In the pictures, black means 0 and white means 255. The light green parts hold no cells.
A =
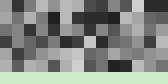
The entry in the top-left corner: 156
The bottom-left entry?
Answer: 176
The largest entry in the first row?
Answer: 207
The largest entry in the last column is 185
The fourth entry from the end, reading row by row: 44
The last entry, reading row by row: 115
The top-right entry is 44
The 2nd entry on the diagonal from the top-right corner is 103
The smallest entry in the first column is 64
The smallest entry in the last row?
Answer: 33
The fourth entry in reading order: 185
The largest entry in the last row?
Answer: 207
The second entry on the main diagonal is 115
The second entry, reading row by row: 53
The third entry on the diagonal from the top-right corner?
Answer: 176
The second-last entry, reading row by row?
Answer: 145

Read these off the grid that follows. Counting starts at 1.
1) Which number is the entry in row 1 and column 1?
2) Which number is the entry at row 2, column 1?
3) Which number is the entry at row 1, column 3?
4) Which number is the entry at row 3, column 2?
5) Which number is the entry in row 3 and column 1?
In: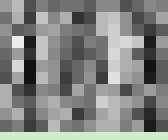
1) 155
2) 114
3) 81
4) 93
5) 145

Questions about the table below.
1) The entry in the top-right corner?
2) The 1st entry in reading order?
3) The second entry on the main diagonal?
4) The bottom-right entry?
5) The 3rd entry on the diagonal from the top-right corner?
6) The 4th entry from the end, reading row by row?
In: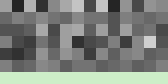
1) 136
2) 159
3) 127
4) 127
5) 104
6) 115

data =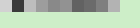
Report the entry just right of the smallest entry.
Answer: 189
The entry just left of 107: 98

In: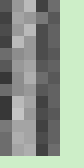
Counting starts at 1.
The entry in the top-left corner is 88
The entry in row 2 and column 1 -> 65
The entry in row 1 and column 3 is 186
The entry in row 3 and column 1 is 76
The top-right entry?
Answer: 109
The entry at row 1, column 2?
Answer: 152
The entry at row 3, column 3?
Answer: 186
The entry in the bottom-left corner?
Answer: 109
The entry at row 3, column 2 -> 152
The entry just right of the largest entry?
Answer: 152
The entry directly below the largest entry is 164
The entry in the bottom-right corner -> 109
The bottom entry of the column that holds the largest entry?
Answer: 164
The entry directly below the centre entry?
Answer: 152
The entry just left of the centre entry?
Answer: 141
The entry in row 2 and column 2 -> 164
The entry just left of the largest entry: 55

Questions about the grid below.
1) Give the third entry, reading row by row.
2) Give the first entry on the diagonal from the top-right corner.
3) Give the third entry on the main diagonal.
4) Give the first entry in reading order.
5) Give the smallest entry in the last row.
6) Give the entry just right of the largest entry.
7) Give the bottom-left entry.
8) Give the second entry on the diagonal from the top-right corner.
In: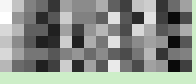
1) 129
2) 161
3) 96
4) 246
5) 10
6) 149
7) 183
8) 10

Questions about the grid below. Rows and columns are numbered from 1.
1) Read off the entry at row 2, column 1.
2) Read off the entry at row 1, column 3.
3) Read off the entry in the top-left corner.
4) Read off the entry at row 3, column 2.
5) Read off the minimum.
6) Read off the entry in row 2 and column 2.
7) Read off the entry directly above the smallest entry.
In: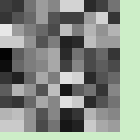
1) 53
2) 115
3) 64
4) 156
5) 3
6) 83
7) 202

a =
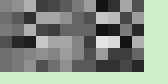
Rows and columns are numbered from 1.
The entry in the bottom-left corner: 111
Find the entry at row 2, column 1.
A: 111
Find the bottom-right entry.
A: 40
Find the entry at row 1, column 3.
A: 176
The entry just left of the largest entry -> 61
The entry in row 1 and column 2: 144
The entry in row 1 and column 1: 132
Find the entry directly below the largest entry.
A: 156
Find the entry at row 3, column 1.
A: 122
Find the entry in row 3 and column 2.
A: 111
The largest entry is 227
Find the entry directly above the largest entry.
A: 19
